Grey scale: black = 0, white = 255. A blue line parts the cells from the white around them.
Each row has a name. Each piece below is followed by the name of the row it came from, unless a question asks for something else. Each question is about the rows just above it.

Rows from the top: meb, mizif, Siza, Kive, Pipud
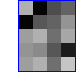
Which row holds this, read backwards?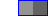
mizif
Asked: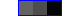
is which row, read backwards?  meb
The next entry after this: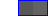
148
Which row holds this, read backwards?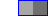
Siza

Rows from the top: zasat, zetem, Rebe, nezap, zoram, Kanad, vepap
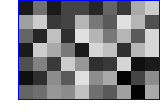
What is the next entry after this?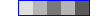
214
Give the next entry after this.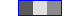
169
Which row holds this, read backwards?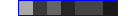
zasat

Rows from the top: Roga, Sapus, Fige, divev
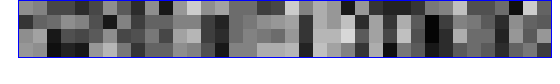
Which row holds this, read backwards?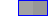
Sapus
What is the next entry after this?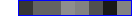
130
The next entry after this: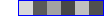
5
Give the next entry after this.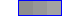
53
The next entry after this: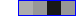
53
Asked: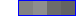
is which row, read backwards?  Sapus

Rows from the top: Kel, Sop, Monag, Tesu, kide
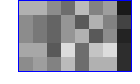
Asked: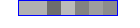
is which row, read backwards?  kide
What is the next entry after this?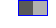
130
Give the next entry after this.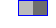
177

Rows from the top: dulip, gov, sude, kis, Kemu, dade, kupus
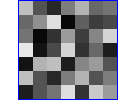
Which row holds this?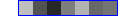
dulip
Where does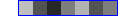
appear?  dade
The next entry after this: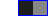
155
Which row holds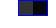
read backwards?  sude

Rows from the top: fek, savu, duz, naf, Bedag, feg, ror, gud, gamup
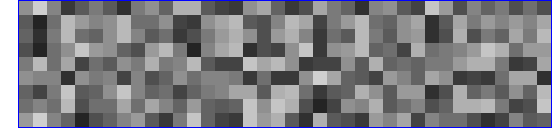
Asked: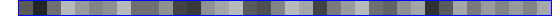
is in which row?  savu
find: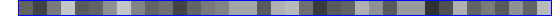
ror

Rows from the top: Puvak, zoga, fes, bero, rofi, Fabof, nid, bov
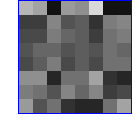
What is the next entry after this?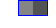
93
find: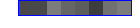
fes
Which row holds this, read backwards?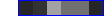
Fabof
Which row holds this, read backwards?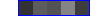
zoga

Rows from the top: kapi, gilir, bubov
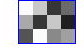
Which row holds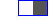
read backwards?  bubov
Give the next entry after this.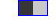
31
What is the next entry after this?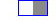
160
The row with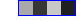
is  gilir
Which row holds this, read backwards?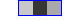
gilir
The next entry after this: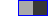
200
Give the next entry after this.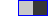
106

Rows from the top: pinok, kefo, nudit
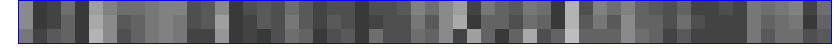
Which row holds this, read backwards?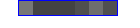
kefo
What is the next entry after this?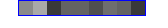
179
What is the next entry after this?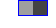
119
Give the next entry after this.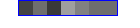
119
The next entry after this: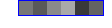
99

